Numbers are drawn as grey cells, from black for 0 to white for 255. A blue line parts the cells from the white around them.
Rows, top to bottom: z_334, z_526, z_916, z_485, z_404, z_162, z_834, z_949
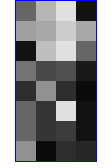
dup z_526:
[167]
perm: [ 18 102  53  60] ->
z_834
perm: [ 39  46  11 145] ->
z_949
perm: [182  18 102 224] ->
z_334
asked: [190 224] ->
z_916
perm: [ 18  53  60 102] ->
z_834

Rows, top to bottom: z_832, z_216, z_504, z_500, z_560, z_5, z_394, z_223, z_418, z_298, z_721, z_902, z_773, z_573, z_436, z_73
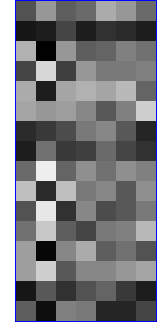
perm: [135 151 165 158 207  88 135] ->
z_573
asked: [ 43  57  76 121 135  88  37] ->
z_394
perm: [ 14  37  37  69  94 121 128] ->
z_73

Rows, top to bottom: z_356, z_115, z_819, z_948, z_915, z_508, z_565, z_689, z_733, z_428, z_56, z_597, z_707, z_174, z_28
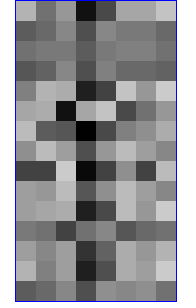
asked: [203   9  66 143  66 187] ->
z_733
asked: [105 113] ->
z_597
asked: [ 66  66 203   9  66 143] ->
z_733
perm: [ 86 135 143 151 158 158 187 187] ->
z_428
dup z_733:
[66]
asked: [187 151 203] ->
z_56
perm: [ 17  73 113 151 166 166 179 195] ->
z_356

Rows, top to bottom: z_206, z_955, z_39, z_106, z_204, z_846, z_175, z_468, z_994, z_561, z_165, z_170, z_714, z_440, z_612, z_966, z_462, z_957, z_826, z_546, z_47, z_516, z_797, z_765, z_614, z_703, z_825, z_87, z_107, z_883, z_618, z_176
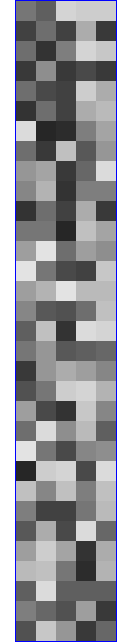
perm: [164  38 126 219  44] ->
z_175
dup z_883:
[95]
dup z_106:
[57]
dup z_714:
[158]
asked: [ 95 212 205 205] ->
z_206
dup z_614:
[192]
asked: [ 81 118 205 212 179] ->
z_546

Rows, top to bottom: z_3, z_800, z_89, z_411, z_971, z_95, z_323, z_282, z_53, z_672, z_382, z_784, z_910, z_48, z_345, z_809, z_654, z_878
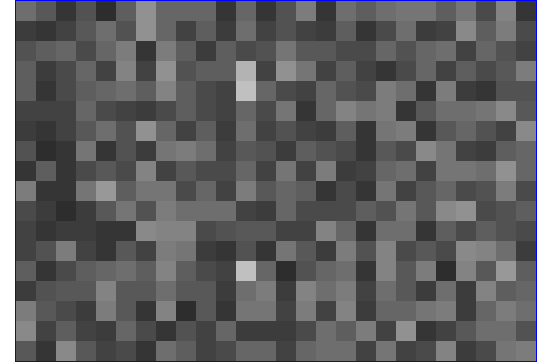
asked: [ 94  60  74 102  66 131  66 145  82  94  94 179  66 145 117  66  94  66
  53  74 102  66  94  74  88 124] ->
z_411
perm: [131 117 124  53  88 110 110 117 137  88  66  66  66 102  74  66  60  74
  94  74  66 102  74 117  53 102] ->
z_95
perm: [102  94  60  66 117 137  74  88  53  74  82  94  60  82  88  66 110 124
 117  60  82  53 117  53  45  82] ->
z_282
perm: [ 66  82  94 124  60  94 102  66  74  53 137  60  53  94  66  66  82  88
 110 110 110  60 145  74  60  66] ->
z_800
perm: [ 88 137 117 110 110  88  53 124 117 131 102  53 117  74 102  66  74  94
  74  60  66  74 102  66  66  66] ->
z_95

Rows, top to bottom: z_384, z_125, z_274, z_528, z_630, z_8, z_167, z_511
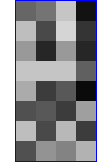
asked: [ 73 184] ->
z_167
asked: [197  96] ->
z_528
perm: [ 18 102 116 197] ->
z_384
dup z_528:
[197]
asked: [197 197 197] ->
z_528

